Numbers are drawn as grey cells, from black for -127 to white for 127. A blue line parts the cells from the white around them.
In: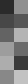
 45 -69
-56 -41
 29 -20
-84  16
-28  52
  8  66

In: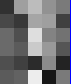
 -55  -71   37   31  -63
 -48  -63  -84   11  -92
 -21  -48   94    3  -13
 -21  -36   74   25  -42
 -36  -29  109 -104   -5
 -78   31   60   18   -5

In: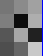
  -1 -115   46
 -49  -25   73
  -9   11   33
 -41   39  -94

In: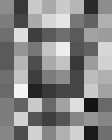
  13  -71   74   42   74   54  -85   13
  -2  -58   42   87  101   -8  -29   48
   6  -50   81    6   48   81 -101  -16
  -2  -29   74  -22   34   94 -107  -22
 -37   21   -8   67  109  -43  -29   87
 -37   54  -50   42   67  -71   28   81
 -16   67  -65   -2   13  -58   60   48
  -2   81  -43  -65  -43    6   21    6
 -16   94  -65  -37  -16  -37   34   28
 -22  117  -93  -71  -58  -58   74   34

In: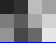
-93 -78  61  33
 20 -56 -23 102
 -3 -36  40  82

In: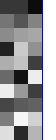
 -22 -108  109
  94  -87   53
 -72  -72 -115
 -10  -42    3
 -57  -36  -29
 109   25  -65
  11   31   39
  46   66  -65
 -94   74   17
  -3  117   81

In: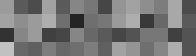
 27 -37 -51  34 -37   6  -8 -57  20  34  14  -2  40 -51
 65 -23 -31  -2 -23 -16  -2 -31  34  20 -16   6  46 -44
-77   6  27 -63 -57   6 -23 -37 -57 -44  -8  -8 -63 -44
 34  14  27  46 -16 -91 -16  -8  27  46 -70 -23  40 -37

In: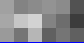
 26 -10  54 -31 -10 -31
 33   3  11  19  11 -45
 39  70  83   3 -18 -67

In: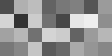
 84 -77  76 -14 -56 102 110  14
 -7   7  69 -36 -22  42  21   7
-50  48  61 -28  -7   0 -42  27
 34  55 -14  84  76 -28  27  55
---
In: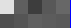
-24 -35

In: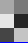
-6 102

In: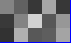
-72 -40 -39

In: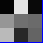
-118  -15   58

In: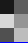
-33  87

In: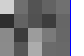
-15 -66  28 -41

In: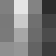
-83 -15  39  16
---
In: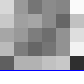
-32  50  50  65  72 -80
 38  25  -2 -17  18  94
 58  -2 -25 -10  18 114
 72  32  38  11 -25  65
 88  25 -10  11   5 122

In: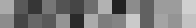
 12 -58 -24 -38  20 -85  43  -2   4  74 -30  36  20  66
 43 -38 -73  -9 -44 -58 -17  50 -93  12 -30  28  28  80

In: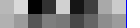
  49   28  -42   -1   -7  -56  -26   13   28
  56   89 -126  -78   81 -106  -64   41   75

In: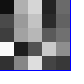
-111   48   86  -92  -21
 -78    6   94  -59  -71
 -65   34   55  -37  -15
 -53   26   67  -84  -29
 122  -98  -45   73   14

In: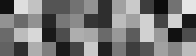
-110   94   66  -43  -43  -13   18  -81   33   74  -66 -116  -13  101
 -29  -81   46   -1 -102  -58   74  -95   -7  -66  -43   33    5   60
 -21   60   88 -102  -50   46   40  -21   25  -35   81   25 -110  -50
  18  -21   18  -87   -7   11  -74  -81   60   33   81  -58   81 -102

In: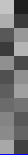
-68  53
-47  16
-39  24
-33  32
-20 -12
  4 -39
 10 -27
 16 -54
 40 -62
 46 -68
 68 -95

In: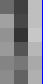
-21 -63  63
  4  -8  41
 12 -28  48
 18 -76  71
 26 -42  55
 33 -56  63

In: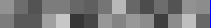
 -3 -38 -38  32  71 -73 -57  24   4  24  12 -65  12  63 -24
 18 -18 -44  -3  -3 -24 -32 -10  56 -24 -51 -18 -44  18  12
